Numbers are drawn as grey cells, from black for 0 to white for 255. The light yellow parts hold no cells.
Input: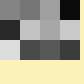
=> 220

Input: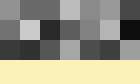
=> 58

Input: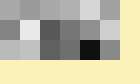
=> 185

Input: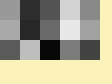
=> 90

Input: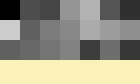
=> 96

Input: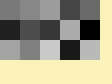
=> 163

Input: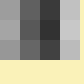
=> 151

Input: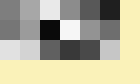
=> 225

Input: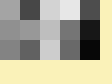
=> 131
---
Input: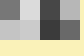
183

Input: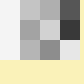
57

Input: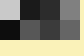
128

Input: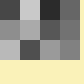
114

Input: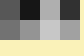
49

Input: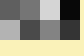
8
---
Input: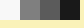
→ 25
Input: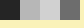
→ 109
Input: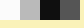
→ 85
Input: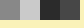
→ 71
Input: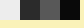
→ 9
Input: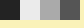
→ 85
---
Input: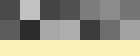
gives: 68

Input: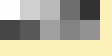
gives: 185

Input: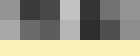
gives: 72

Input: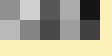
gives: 87

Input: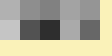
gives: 129

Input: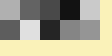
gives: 73

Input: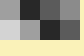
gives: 91

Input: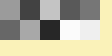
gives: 196
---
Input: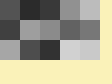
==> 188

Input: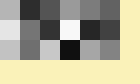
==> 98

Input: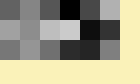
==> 177

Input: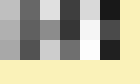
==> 24

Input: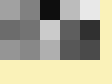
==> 232

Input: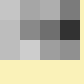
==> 123
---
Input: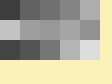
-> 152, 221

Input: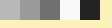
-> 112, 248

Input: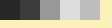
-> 152, 220

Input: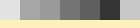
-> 116, 226

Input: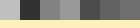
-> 153, 191

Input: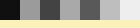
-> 169, 238

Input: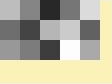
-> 182, 253
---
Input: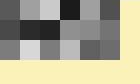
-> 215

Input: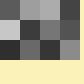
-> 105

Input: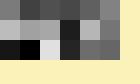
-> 0

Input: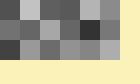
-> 153

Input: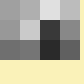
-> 117

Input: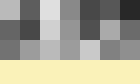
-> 156

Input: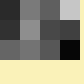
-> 115

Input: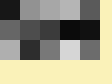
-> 45
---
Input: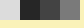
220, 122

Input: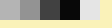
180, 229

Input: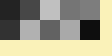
35, 14

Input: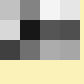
193, 166

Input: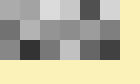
171, 65

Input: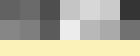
98, 113

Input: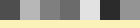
78, 148

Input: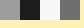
157, 111

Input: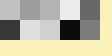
193, 124

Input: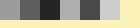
156, 205
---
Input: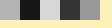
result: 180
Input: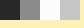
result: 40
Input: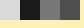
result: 217
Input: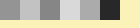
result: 148
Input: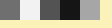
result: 111
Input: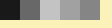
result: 25
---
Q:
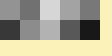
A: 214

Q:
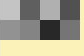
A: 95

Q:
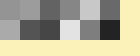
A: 134

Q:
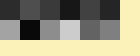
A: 23

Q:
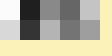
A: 137

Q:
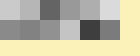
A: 153

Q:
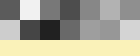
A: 135

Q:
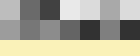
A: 219
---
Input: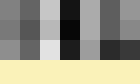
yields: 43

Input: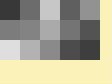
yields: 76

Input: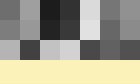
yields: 97

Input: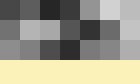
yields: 134

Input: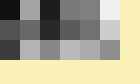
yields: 171

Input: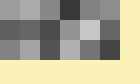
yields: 116
